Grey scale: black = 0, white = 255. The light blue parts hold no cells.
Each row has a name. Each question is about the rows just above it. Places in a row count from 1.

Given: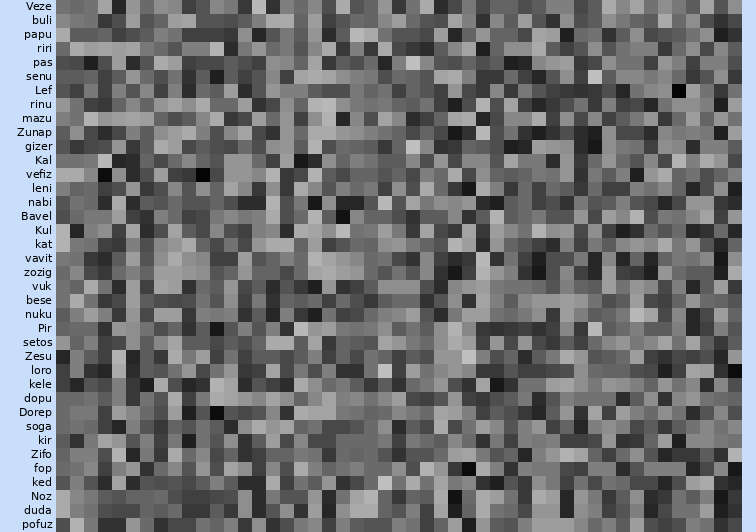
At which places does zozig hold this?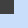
30 38 41
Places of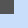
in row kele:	3 15
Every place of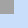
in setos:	9 19 24 44 46
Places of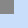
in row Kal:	10 26 30 31 43
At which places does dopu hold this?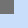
3 7 23 38 39 40 47
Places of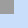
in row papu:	28 36
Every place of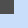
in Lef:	20 21 40

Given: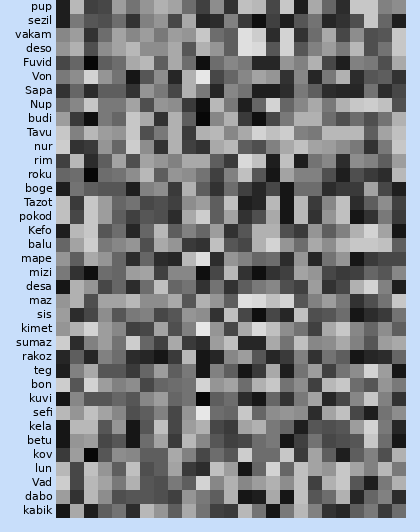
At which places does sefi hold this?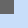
13 15
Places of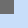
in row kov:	12 15 16
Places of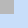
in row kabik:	7 14 18
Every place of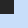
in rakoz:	1 3 7 12 16 23

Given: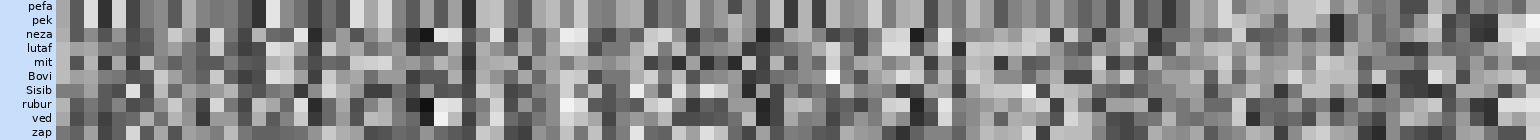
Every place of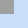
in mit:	36 41 46 64 88 104
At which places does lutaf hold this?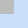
1 45 77 83
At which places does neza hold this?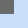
16 20 35 88 95
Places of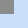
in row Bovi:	48 54 68 69

